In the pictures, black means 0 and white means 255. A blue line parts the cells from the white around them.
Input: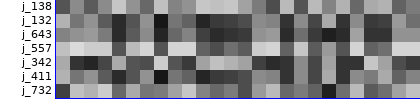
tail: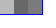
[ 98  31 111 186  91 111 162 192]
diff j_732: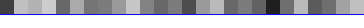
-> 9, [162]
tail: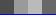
[123  98  31 111 186  91 111 162 192]
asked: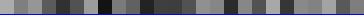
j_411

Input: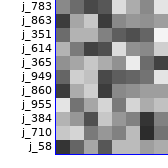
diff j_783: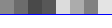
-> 7, [137]
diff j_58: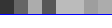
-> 3, [166]

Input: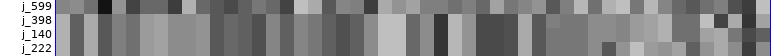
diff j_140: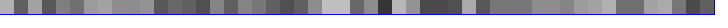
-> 3, [170]
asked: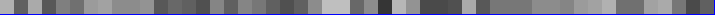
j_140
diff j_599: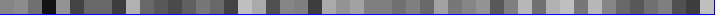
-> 20, [88]

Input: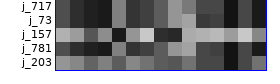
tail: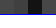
[26]
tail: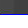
[19 71 26]
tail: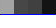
[71 26]
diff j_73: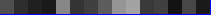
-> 5, [128]
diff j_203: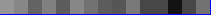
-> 10, [114]
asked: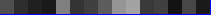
j_73
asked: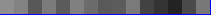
j_203

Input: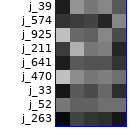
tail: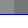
[127 111]
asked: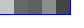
j_925
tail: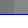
[89]
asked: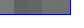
j_52
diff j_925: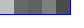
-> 4, [134]
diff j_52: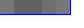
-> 5, [111]
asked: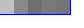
j_470

